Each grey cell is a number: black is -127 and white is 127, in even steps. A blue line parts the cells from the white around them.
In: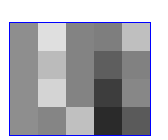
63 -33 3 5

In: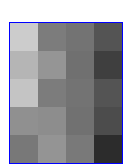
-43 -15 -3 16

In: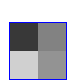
2 80

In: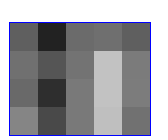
-32 66 -6 -54

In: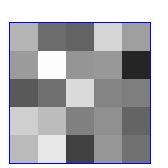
31 24 90 60 58

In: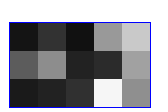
73 -84 -79

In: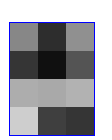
16 -111 45
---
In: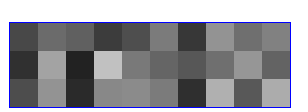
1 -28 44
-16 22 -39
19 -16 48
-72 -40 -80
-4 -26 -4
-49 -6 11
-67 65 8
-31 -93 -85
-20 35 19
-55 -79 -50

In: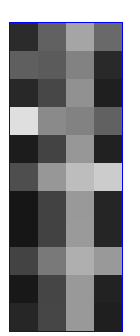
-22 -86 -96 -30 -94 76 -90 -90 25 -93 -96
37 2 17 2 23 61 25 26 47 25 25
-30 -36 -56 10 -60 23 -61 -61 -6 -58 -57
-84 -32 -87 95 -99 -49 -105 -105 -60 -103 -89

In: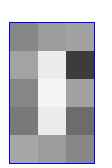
34 -67 34 -19 8
28 107 117 107 28
6 35 6 -6 39

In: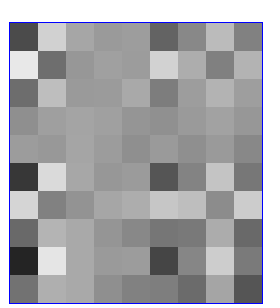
1 51 30 23 8 -8 76 -22 -5 -42
59 0 51 34 26 68 12 44 77 37
8 45 29 26 15 3 62 -6 6 -20
-28 82 -2 16 26 -42 70 -9 -58 -1
29 28 41 21 15 27 45 8 28 1
26 32 27 32 28 23 38 21 26 15
38 23 26 36 37 39 19 41 41 41
81 -17 62 31 24 90 1 52 101 47
-52 104 -18 15 28 -72 85 -22 -91 -13

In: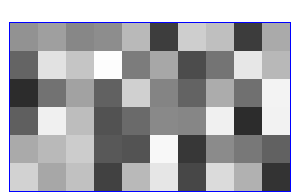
42 56 115 114 -30 -76
-67 103 -15 -83 -7 49
63 -11 44 112 11 91
78 -51 -28 6 -72 -56
-66 39 4 9 120 102
57 -3 80 -21 -44 57
13 125 -30 -45 -39 -62
7 69 34 61 76 65
31 98 -13 112 57 39
18 -27 -83 -32 42 82

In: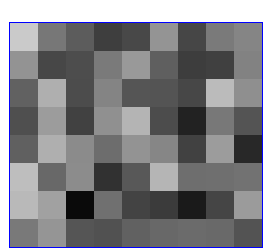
5 2 15 -43 -87 -13 27 -44
-5 -63 59 -7 28 -16 -58 -22
-57 -66 -56 -93 -62 -17 -101 -20
20 -32 -43 -51 6 53 -68 -23
-55 25 -42 52 19 -39 -60 -30
-65 -5 4 16 -18 -78 -15 -46
-35 -50 -51 -62 11 12 -117 -42
-8 -56 47 28 47 -23 33 21
74 19 -30 -48 -31 62 57 -6

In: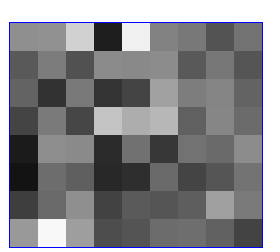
-13 -42 -28 -20 12 -12 -5 -60
-44 -8 4 6 -21 -42 32 -30
-7 -38 -2 -31 -13 -59 -33 -17
2 12 33 55 -72 -21 -42 -19
112 9 -59 45 -14 -81 -37 -43
-97 11 -76 67 -84 -87 -61 -50
81 -46 -6 -57 10 -32 15 30
17 -3 -77 -5 13 -18 -22 120
15 -38 -28 -59 -100 -108 -65 25

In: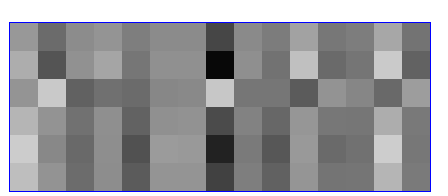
-12 -29 29 -6 -8 -5
39 74 -22 45 77 53
-2 -10 6 -9 -14 -10
-8 -21 19 -8 -21 -11
34 64 -36 22 25 21
-3 -13 -9 -24 -40 -30
10 15 -9 2 -5 -1
-57 -119 71 -52 -93 -62
11 16 9 18 25 20
11 16 7 16 27 20
-1 -9 -20 -29 -46 -36
20 37 -15 15 14 13
12 17 -30 -14 -22 -19
-20 -43 73 19 8 19
24 45 20 53 76 62
